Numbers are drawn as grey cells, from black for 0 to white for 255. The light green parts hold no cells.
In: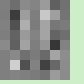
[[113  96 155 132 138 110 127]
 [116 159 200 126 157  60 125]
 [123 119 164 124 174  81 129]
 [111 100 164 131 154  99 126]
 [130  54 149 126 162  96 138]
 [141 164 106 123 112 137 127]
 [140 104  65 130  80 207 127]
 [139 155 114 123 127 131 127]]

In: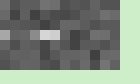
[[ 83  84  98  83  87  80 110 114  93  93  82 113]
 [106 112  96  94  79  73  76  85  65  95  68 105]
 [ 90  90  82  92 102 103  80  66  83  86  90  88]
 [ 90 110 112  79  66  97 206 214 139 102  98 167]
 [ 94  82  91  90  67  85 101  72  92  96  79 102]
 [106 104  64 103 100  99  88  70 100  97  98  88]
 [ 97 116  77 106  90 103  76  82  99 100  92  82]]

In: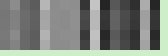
[[ 38 172  47  66  88  36 196  53 142 143 140 182  92 104 140 121]
 [ 54 159  57  75  99  55 183  73 144 139 141 164  97 108 128 118]
 [ 52 160  55  74  98  52 184  70 144 139 141 166  96 107 129 119]
 [ 41 169  48  67  90  39 193  56 142 142 140 178  93 104 138 121]
 [ 48 163  52  71  95  47 188  65 144 140 141 170  95 105 131 119]]

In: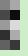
[[168 130]
 [ 13  72]
 [218 154]
 [171  47]
 [ 56  97]]

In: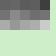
[[ 62  94  92 102  99]
 [115 110 123 138 115]
 [203 173 166 151 171]]

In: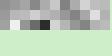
[[186 190 211 172 130 200 172 136 165 154 145]
 [178 222 167 132 152 176 185 206 187 183 154]
 [186 179 132 150 181 211  44 107 149 239 161]]

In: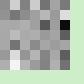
[[121 164 115 204 129 207 142]
 [221 154 183 160 141 119 146]
 [ 12 158  87 160 175 169 169]
 [ 94 164 154 174 170 187 168]
 [165 156 166 139 174 116 168]
 [ 94 168 133 180 149 219 153]
 [114 176 131 155 181 244 175]]

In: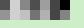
[[  1  69 158  78 135 209  80]
 [132  69 177 115 193 208 148]]
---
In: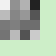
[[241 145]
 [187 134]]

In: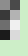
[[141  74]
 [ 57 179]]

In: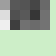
[[158  88]
 [221  80]]

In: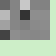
[[104 132]
 [185 133]]

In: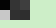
[[  3  52]
 [200  48]]

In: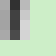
[[170  49]
 [164  65]]
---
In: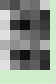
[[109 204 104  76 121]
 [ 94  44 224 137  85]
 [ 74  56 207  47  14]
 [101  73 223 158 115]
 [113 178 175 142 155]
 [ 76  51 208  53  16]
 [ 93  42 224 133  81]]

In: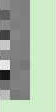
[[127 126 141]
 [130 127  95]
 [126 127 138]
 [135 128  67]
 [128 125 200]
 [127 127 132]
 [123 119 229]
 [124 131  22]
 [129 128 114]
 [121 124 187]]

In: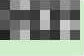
[[145 119  60 144 181  90 110  90]
 [ 94  59  95  64  64  56 195  53]
 [204 164  80 105 142  73 184  72]
 [176  76  35 121 189  55  69  47]]

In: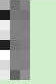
[[112 131 176]
 [121 116  27]
 [130 126 239]
 [128 130 220]
 [117 124  33]
 [130 132 254]
 [131 129 217]
 [ 99 143 234]]

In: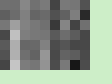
[[118  82 112 111 135 113 122  68 121]
 [126  41  95 108 128 101 106  81  97]
 [ 67 112 119 159 130 120 112  57 133]
 [ 92  71  72 192 126 120 118  90 109]
 [ 71  72  90 174 103 105 129  76  85]
 [ 93  74  82 176 111  99 150  73  99]
 [ 23  76  69 197 124 118 147  76 121]]

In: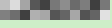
[[ 63 120 191 220 165  87  65 120 141 107 125]
 [100 225 128 110  64 176 167  85 101 167  83]]
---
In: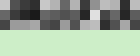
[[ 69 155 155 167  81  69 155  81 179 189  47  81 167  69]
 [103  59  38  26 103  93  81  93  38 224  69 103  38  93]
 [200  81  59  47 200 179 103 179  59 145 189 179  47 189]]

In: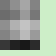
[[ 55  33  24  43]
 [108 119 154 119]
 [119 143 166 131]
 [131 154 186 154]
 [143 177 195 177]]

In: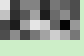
[[ 68  28 163 229 206  96   4 152]
 [ 77 140  68 119 163 206 172 119]
 [194  47  86 163  28 107 140  77]
 [229  57 131 131  47 119  96  77]]

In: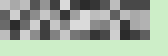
[[ 95 207  84 140 198 149  53 160 218 189 198  95 189 169 178]
 [106  43 106 207  63 198 129 218 218 140 129 198  53 169 178]
 [189  72 207 140  63 129 198 118 106  53  72 207  43  63  95]
 [198 169 189  84 149  63 218  63  43  53  84 189  72  72  72]]

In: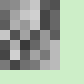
[[ 69 208  92 163 121 186]
 [ 81 175  57 103 152 186]
 [ 92 175 152 198  69 103]
 [103 163 198 208  69 103]
 [121  69 112 121 175 186]
 [131 140 175 198  92  81]
 [198  81 163  81 152  92]]

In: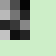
[[ 35  56 135]
 [155  76   5]
 [185 117  35]
 [195  15  35]]
